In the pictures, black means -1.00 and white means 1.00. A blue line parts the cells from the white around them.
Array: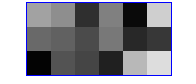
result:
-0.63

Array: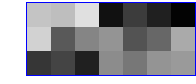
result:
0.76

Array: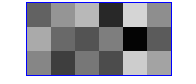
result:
0.44

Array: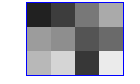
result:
-0.06

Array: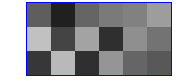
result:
-0.21

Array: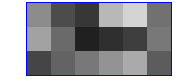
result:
-0.57

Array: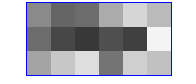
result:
-0.15

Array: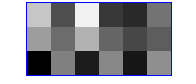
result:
0.90
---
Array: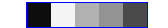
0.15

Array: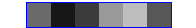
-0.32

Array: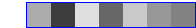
0.02

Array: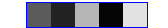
-0.29

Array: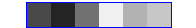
-0.11

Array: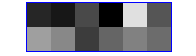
-0.70
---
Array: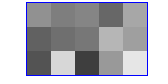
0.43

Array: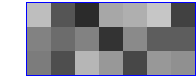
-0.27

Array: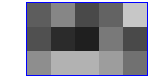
-0.05

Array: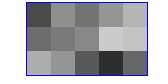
0.59

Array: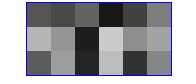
0.11

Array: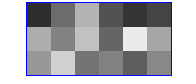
0.84

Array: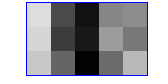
0.22

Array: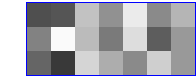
-0.27
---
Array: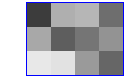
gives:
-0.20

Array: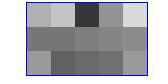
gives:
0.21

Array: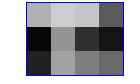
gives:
-0.18

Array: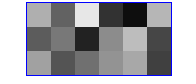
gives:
-0.50

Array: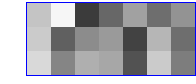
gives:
-0.02

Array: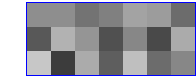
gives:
0.06

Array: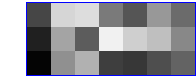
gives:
-0.22

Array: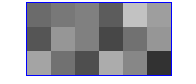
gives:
-0.61

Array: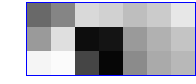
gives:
0.44
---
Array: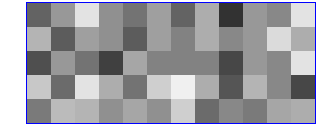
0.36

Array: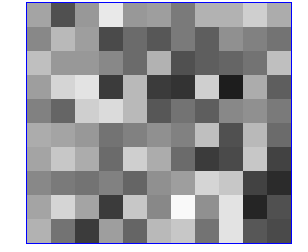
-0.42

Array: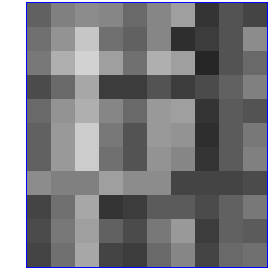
-0.12

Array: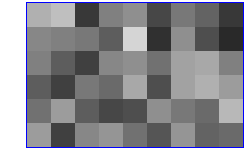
-0.17

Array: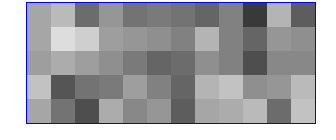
0.52

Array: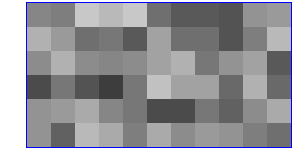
-0.13
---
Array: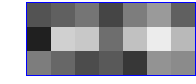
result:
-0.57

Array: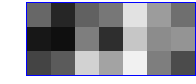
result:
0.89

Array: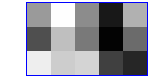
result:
0.66

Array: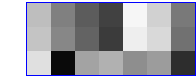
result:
0.11

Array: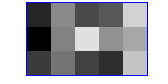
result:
-0.49

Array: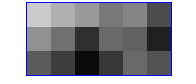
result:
-0.57
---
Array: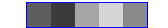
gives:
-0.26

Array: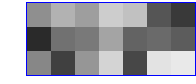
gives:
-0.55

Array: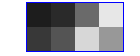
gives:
-0.67

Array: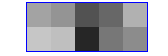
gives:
-0.36

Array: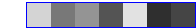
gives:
-0.46

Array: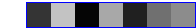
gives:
-0.75

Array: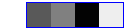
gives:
-0.30

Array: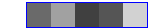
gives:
-0.33
